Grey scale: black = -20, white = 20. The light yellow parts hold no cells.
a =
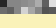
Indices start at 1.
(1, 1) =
-14
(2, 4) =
13
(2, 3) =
1
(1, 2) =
1
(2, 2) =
-5
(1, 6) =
7

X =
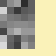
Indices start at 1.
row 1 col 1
-6
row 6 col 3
-8
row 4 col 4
2
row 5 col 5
4
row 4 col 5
1
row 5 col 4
4
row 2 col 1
13
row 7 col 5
0
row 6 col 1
10
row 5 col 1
-9

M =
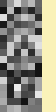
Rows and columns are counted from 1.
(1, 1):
-9
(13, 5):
-11
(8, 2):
12
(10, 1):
-16
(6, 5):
13
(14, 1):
5
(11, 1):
-9
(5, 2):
-6
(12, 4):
7
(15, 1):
7
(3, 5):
6
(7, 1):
-10
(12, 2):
-11
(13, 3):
17
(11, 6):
-17
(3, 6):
-13
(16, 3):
9
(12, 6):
6
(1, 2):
4
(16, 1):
0
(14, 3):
6
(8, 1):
-5
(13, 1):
4
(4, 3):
-9
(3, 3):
2
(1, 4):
3
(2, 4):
-5
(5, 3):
4

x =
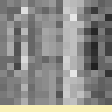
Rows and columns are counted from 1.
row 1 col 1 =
-2
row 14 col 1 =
-1
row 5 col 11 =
10
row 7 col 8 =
5
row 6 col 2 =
4
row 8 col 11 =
10
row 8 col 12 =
2
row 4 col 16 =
-4
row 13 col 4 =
8
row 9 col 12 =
5
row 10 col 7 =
2
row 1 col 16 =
-3
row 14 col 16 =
-1
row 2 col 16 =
-1
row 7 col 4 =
9
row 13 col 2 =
0
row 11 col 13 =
-2
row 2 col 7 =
-4
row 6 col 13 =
-1
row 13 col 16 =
-4
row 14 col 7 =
0
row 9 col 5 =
2
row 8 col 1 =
0
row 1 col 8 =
4
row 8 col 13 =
-8
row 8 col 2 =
7
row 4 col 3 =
-2
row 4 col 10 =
10
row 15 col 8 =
4
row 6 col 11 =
10
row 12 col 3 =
0
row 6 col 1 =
-1
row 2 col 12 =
4
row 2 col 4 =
15

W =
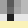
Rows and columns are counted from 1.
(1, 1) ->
5
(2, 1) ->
5
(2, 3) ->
6

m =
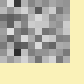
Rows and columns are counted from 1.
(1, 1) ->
5
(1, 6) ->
5
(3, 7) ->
10
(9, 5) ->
7
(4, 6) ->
11
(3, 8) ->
2
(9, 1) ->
9
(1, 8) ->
6
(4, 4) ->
1
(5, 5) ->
3
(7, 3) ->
-6
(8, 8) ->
6
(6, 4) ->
14
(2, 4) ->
13
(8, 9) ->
4
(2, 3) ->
9
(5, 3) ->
0
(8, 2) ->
11
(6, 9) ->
0
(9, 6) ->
-2
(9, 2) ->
4
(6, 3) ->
1
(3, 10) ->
7

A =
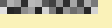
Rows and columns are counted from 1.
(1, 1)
-5
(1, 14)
-1
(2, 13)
-14
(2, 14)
13
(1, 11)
6
